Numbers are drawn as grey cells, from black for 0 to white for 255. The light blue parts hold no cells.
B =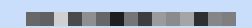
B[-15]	103
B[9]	155
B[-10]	102
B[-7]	62

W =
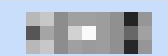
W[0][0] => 184
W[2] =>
[184, 199, 141, 160, 155, 157, 144, 39, 150]
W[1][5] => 157
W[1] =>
[86, 165, 141, 210, 250, 157, 144, 103, 161]
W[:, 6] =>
[144, 144, 144]

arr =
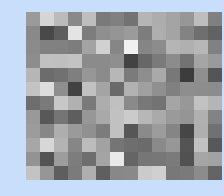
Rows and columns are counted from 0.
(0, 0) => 154
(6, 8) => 120
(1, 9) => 174
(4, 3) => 127
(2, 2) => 129
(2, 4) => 163
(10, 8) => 118
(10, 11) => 81
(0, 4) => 190
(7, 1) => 88
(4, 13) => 85
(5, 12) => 141
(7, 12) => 176
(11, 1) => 150
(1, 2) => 94
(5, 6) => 106
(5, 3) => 66
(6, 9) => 115
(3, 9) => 122
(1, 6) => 149
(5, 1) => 221
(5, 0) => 195
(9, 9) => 138
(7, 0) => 153
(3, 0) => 141
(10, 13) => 162
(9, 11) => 84
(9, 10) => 151
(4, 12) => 143
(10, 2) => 157
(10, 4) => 110
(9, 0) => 167
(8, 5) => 124
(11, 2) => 94
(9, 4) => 188
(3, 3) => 195
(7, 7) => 203

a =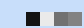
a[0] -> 19
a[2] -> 113

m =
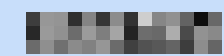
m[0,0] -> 61
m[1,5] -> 126
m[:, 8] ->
[206, 109, 82]
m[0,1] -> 151
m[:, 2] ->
[148, 145, 112]
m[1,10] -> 173
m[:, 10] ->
[145, 173, 100]
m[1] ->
[40, 154, 145, 108, 155, 126, 165, 35, 109, 105, 173, 74, 146, 137]
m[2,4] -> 129
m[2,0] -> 107

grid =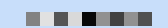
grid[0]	130
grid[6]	65
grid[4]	8
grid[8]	80

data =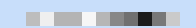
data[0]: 189
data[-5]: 135
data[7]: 112

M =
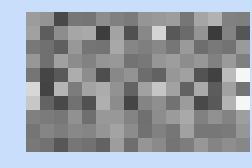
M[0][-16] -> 156
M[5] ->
[215, 67, 181, 124, 163, 172, 146, 99, 161, 197, 162, 98, 170, 92, 161, 116]
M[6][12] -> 73
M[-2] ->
[117, 133, 125, 136, 133, 149, 163, 140, 113, 129, 118, 161, 119, 119, 122, 150]
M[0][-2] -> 129
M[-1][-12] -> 113
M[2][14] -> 115
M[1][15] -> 85
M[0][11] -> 118
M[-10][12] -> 165
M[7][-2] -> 131
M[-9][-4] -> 148
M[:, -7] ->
[153, 212, 136, 150, 98, 197, 143, 141, 129, 138]
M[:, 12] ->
[165, 148, 110, 151, 83, 170, 73, 129, 119, 151]
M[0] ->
[156, 148, 73, 119, 117, 141, 128, 123, 149, 153, 157, 118, 165, 178, 129, 127]
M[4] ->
[117, 69, 89, 173, 141, 78, 136, 147, 109, 98, 151, 161, 83, 65, 187, 246]
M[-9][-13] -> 166
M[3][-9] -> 115
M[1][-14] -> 141
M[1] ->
[161, 93, 141, 166, 169, 61, 163, 80, 136, 212, 88, 107, 148, 59, 131, 85]
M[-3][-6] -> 155
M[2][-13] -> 152
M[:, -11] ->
[141, 61, 115, 149, 78, 172, 175, 152, 149, 98]
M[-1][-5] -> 125

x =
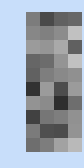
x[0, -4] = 124
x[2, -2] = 169
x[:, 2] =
[97, 140, 169, 148, 137, 77, 46, 126, 76, 162]
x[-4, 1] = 139
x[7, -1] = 145
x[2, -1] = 96
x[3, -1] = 193
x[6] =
[147, 139, 46, 110]
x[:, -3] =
[74, 128, 149, 108, 126, 155, 139, 118, 79, 125]
